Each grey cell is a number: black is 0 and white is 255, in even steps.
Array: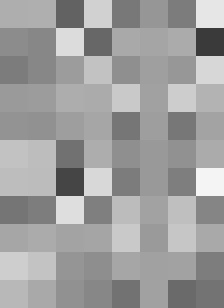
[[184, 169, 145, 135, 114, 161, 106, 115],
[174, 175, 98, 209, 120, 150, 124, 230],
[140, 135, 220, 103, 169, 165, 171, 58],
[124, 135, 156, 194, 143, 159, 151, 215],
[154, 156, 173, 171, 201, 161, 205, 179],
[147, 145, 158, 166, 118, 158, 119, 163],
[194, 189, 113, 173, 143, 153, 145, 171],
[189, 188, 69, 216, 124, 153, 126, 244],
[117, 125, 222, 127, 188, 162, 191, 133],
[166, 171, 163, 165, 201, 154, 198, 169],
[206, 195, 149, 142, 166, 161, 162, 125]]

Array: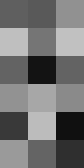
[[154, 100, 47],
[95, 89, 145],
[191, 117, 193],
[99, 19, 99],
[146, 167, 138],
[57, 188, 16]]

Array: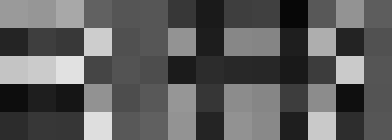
[[44, 55, 54, 222, 88, 96, 147, 36, 146, 137, 30, 201, 45, 86],
[154, 150, 168, 97, 85, 86, 55, 26, 62, 64, 7, 88, 147, 93],
[36, 62, 56, 205, 80, 86, 147, 29, 135, 133, 30, 174, 35, 81],
[196, 203, 225, 69, 83, 77, 27, 44, 40, 39, 25, 60, 202, 85],
[13, 30, 21, 146, 77, 88, 150, 54, 140, 134, 61, 140, 15, 84]]

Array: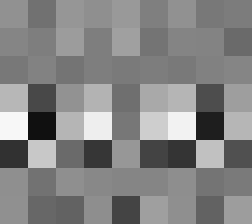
[[144, 103, 98, 142, 68, 159, 143, 98, 157],
[145, 113, 150, 143, 153, 127, 145, 120, 124],
[133, 126, 156, 126, 160, 116, 132, 131, 106],
[120, 130, 116, 126, 122, 125, 121, 129, 133],
[183, 72, 146, 179, 111, 169, 181, 77, 158],
[247, 16, 181, 238, 119, 206, 242, 30, 182],
[49, 200, 106, 54, 151, 67, 52, 193, 80],
[143, 114, 143, 136, 133, 133, 142, 116, 122]]

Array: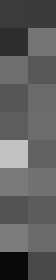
[[9, 72],
[59, 58],
[46, 117],
[110, 88],
[85, 106],
[93, 109],
[194, 98],
[122, 114],
[83, 92],
[124, 106]]

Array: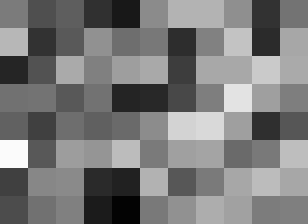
[[76, 113, 128, 27, 3, 121, 145, 173, 161, 124, 127],
[123, 79, 94, 48, 24, 139, 179, 179, 143, 50, 115],
[183, 50, 89, 145, 110, 120, 45, 129, 195, 43, 167],
[37, 82, 170, 128, 158, 169, 61, 168, 168, 202, 170],
[113, 115, 88, 114, 36, 40, 72, 126, 227, 159, 126],
[97, 64, 110, 96, 106, 140, 211, 217, 159, 47, 86],
[251, 88, 157, 149, 188, 122, 160, 164, 106, 121, 190],
[64, 135, 138, 42, 33, 178, 87, 122, 167, 188, 167]]

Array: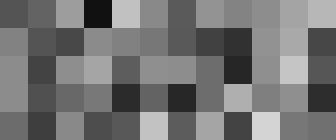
[[108, 62, 137, 77, 88, 194, 92, 165, 67, 212, 119, 112],
[84, 99, 157, 17, 193, 137, 90, 147, 131, 141, 164, 183],
[130, 84, 72, 139, 129, 119, 89, 65, 49, 146, 169, 71],
[140, 67, 142, 165, 93, 143, 141, 109, 38, 143, 197, 86],
[140, 80, 104, 120, 43, 99, 39, 109, 175, 127, 143, 45]]
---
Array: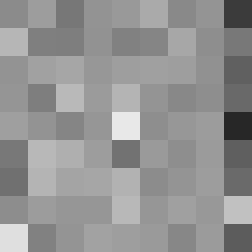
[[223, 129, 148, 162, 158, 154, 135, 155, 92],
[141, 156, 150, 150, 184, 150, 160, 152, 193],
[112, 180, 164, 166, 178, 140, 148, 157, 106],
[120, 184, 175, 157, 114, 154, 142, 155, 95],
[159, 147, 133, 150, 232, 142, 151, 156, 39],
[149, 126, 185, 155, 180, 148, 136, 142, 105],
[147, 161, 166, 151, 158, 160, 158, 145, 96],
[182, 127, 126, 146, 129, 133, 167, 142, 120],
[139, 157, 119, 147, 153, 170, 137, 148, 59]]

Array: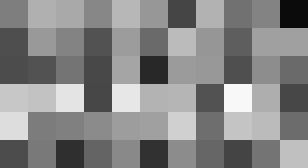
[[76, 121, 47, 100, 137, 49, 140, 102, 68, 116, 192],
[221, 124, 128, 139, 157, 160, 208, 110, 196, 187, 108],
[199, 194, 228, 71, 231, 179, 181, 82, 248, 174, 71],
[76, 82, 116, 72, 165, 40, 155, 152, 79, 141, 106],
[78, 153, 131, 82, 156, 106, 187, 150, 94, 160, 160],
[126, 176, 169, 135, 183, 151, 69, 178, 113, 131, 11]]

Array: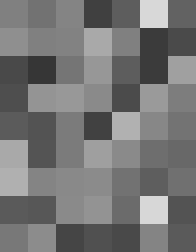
[[120, 140, 69, 80, 73, 132, 90],
[90, 87, 138, 147, 107, 215, 83],
[176, 132, 137, 139, 114, 94, 112],
[169, 84, 123, 159, 138, 110, 104],
[91, 83, 123, 65, 177, 135, 115],
[78, 148, 152, 138, 75, 154, 125],
[73, 54, 117, 151, 93, 59, 160],
[143, 128, 130, 169, 128, 59, 74],
[128, 114, 132, 64, 93, 216, 98]]

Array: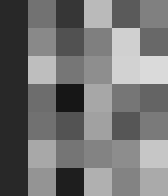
[[40, 148, 30, 176, 131, 170],
[40, 168, 117, 131, 141, 198],
[40, 113, 83, 161, 86, 122],
[40, 109, 22, 167, 118, 100],
[40, 190, 118, 142, 210, 218],
[40, 137, 81, 127, 208, 104],
[40, 114, 54, 186, 90, 128]]

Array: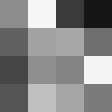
[[84, 191, 165, 123],
[69, 143, 132, 245],
[97, 162, 167, 111],
[141, 247, 58, 22]]

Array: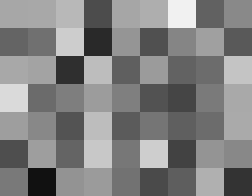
[[121, 17, 147, 155, 114, 74, 94, 176, 51],
[78, 158, 100, 200, 119, 206, 66, 148, 136],
[158, 136, 83, 189, 91, 117, 95, 108, 170],
[218, 107, 126, 156, 127, 82, 69, 122, 169],
[168, 163, 47, 189, 95, 155, 98, 108, 196],
[100, 112, 205, 41, 149, 80, 133, 160, 89],
[167, 168, 184, 76, 166, 174, 241, 97, 137]]
